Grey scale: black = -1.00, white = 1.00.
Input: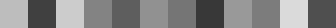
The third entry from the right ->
-0.03
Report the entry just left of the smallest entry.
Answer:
-0.08
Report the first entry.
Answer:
0.48
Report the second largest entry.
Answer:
0.60

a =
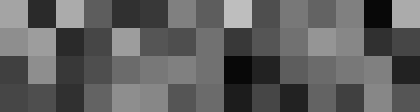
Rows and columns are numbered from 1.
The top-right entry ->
0.34
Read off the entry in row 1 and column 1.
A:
0.29
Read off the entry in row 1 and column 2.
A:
-0.67
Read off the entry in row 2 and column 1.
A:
0.11
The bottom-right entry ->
-0.33
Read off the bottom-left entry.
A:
-0.45
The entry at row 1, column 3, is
0.34
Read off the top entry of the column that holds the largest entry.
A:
0.49
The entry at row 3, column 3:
-0.56
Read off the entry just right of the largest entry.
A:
-0.39
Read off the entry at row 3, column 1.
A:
-0.50
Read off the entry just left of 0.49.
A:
-0.27

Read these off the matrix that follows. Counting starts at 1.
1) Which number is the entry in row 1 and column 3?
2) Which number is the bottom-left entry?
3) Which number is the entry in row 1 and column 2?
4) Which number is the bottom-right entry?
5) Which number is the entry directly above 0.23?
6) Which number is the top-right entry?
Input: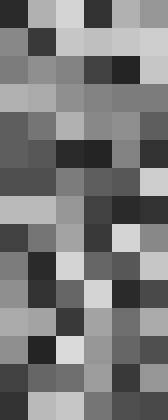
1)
0.66
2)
-0.61
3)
0.39
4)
-0.43
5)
0.18
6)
0.18

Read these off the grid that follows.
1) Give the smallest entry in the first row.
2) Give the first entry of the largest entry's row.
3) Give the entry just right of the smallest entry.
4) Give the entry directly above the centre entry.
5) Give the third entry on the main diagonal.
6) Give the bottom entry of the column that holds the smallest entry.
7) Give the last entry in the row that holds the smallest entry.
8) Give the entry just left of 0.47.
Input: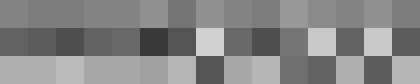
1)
-0.08
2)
-0.23
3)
-0.34
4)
0.14
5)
0.47
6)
0.25
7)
-0.28
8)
0.37

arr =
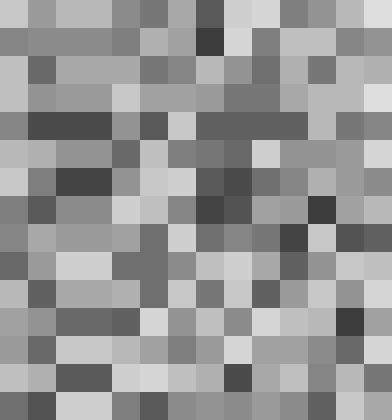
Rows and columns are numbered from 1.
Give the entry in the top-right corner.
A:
0.73
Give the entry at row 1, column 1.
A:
0.56
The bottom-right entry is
0.32
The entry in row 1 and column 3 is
0.44
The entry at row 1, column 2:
0.21
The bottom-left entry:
-0.13
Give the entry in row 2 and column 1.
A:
0.04
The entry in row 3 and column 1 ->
0.50
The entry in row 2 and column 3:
0.09

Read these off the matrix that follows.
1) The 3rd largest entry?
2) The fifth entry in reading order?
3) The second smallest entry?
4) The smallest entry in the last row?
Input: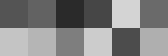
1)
0.54
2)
0.66
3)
-0.45
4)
-0.40
